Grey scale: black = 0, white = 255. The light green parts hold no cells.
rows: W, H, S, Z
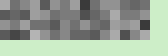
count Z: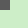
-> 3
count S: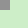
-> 3
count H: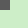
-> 2
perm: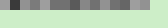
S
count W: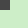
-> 0

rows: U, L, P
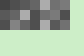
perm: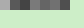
U
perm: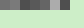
L
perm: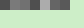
L
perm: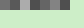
P

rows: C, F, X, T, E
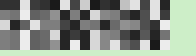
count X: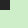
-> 3
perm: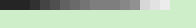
X
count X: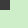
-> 0
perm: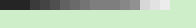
F
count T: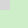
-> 2

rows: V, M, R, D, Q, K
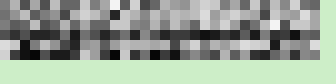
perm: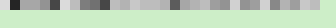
M
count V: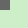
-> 6
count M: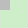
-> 6
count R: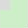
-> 0
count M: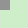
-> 3
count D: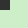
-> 3
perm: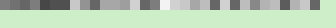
V

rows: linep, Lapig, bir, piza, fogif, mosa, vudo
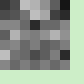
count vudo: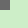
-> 3
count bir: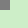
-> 0
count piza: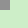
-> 2
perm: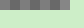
vudo

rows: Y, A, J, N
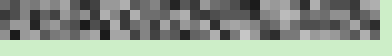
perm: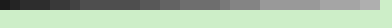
J
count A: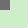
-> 4
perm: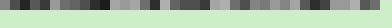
Y
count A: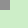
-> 4

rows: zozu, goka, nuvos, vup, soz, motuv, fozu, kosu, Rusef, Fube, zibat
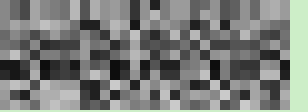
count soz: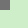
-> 4
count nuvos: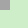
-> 5
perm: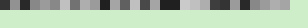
Rusef

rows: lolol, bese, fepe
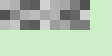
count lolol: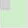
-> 1
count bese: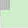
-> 1
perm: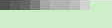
lolol

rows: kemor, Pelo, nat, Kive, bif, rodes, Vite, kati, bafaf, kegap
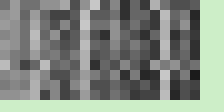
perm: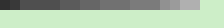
rodes
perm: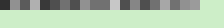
nat
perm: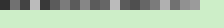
bif

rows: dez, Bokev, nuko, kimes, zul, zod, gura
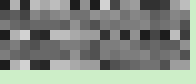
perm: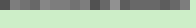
nuko
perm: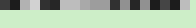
kimes
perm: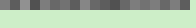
zul
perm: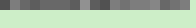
zod
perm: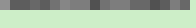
zul
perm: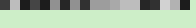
kimes
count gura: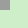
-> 4

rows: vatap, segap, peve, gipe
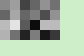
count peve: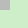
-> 3
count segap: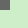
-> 2
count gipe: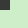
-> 1

